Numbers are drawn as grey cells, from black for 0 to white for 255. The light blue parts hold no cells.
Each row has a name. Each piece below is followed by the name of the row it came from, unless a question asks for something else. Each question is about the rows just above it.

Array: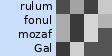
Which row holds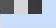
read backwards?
mozaf
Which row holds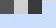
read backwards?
Gal

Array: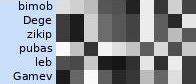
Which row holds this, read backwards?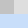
pubas
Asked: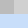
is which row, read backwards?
bimob
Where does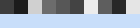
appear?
Dege

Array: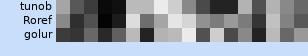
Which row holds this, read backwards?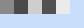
golur
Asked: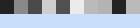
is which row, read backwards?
golur
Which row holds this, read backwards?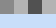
tunob
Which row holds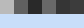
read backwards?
golur
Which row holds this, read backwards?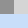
Roref
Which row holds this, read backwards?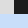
Roref

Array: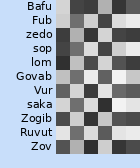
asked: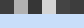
zedo
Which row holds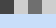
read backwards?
Fub
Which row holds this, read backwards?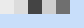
Fub
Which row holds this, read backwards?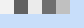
Govab
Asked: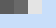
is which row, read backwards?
Vur
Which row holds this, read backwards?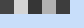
zedo

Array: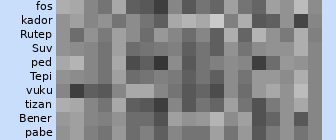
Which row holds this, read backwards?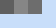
Rutep
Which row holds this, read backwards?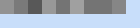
pabe
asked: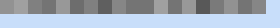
pabe
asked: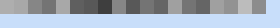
fos
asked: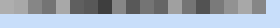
tizan

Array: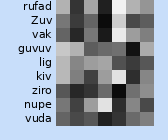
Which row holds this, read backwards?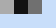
guvuv
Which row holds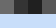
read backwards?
vuda
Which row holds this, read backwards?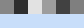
kiv
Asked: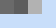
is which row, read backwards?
guvuv

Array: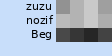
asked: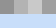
zuzu
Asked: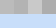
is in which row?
nozif

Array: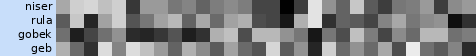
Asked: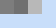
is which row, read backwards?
gobek
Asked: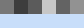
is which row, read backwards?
niser

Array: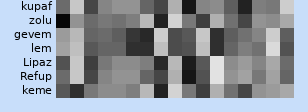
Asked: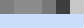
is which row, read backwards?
Lipaz
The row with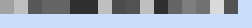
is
lem

